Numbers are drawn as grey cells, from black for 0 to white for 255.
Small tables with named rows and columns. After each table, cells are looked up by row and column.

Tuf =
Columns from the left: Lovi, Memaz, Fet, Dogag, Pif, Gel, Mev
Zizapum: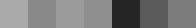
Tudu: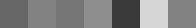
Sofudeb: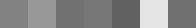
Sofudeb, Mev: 112
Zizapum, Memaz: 137
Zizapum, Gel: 90
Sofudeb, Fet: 113
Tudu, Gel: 214
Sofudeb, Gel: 228
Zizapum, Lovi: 170
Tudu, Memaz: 130
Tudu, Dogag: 142
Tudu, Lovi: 102
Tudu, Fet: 118
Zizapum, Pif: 37
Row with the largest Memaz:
Sofudeb

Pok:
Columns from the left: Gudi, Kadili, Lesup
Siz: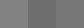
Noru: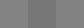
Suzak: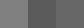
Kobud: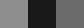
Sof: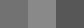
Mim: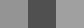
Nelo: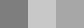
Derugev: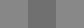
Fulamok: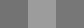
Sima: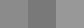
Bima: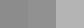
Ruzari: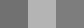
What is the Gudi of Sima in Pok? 139
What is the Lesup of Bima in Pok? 180
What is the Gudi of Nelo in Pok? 126
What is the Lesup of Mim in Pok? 160
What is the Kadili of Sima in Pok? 121
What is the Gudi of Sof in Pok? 114
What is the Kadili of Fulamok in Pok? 156
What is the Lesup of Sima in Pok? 152
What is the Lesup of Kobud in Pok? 107
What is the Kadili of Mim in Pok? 80
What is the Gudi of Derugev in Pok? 135
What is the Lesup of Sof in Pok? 87
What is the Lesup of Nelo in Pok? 167
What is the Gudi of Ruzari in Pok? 113
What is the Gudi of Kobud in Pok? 142
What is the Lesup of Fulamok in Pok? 119
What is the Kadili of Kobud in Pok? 25
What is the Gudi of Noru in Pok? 131

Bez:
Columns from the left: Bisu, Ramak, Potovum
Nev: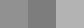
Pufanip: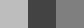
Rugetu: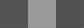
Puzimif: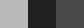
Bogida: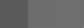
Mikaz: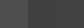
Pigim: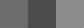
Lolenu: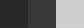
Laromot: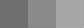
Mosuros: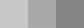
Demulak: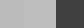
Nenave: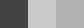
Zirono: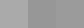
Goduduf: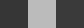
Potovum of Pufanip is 127
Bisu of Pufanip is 189
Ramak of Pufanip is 67
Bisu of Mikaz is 79
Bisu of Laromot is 110
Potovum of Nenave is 178
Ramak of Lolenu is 56
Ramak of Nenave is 201
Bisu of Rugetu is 83
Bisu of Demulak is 188
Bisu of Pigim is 108
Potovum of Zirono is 155
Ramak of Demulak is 189
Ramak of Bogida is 109
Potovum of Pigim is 140
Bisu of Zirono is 170
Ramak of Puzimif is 33
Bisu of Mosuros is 199
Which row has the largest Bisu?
Mosuros

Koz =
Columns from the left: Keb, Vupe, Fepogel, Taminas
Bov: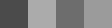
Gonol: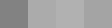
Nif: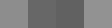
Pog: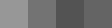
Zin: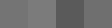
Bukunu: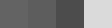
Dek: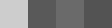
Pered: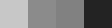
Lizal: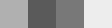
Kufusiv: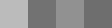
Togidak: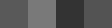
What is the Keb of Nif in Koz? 141
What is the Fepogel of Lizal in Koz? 120
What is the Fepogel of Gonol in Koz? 177
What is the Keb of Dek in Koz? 205
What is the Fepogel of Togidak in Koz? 51
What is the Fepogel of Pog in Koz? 83
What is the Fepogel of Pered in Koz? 129
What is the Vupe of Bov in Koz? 171
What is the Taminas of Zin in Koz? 111
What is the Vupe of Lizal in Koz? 90
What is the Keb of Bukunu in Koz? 99
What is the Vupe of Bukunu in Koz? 93
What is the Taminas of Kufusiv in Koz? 110
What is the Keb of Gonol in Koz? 130
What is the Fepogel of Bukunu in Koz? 76
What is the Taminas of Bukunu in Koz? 218
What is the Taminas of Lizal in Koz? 237
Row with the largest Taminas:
Lizal

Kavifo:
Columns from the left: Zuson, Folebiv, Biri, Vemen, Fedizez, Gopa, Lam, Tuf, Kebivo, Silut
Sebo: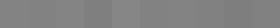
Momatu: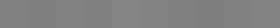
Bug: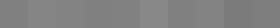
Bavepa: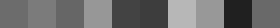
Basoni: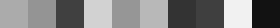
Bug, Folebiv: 133
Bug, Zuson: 128
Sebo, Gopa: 130
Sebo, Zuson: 131
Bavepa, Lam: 183
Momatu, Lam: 128
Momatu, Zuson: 129
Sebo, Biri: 132

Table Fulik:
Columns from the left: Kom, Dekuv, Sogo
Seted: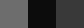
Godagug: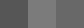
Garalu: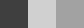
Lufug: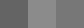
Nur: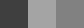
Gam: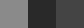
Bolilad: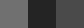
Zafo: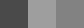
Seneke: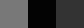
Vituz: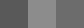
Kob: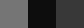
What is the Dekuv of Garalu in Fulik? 208
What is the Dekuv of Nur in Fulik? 164
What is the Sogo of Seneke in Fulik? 51
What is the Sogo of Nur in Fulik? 129
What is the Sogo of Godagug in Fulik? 104
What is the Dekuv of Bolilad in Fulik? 36
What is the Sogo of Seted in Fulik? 57
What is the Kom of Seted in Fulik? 109
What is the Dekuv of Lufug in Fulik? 139
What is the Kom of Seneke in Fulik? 120
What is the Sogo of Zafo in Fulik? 130
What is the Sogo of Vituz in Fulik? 108
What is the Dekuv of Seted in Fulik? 12

